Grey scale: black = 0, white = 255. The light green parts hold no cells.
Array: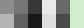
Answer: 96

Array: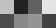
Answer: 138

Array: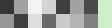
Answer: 63

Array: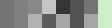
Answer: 127

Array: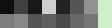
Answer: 136

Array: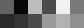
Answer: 52
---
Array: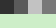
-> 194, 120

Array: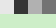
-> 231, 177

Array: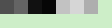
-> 214, 194

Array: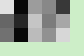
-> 225, 215

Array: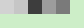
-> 210, 198

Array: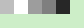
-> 255, 190

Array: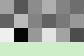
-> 239, 227

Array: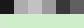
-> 194, 173

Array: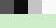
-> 249, 196

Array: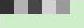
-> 209, 178
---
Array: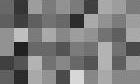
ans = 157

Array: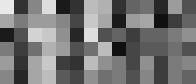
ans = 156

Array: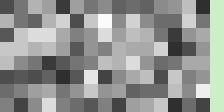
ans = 190

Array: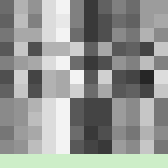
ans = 156

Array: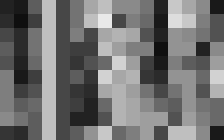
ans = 138

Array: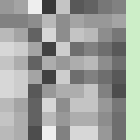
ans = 119
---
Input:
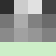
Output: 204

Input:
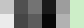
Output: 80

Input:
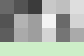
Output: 83

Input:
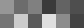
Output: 108

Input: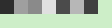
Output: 159

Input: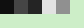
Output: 69

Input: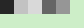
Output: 194
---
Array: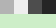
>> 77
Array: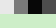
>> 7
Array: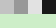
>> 226
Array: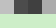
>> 64
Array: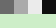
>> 235
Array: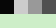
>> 153
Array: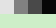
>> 73
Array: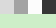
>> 252
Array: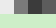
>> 59
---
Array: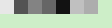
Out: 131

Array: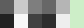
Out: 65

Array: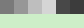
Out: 190

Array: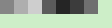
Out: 206

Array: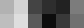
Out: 90

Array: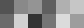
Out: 51

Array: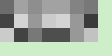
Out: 120

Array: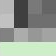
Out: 151
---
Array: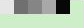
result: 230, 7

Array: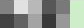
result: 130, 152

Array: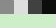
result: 138, 13

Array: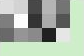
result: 221, 230

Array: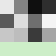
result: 232, 165

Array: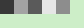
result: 56, 141

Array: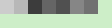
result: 204, 113

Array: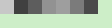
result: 199, 74

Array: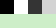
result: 1, 211

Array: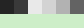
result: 36, 99
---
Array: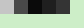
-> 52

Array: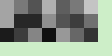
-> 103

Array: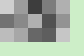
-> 147

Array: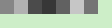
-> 116

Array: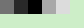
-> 114

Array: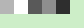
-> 142

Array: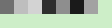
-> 142
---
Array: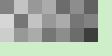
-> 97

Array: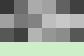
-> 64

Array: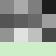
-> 28

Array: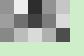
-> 198

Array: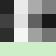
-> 127

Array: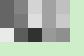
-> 192

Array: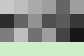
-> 158
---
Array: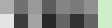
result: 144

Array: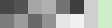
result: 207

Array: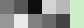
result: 183

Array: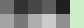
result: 31

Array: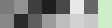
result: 103

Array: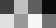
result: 11

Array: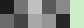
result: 137
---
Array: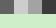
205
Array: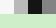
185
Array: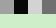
7
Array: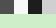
248
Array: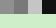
121
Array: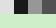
25
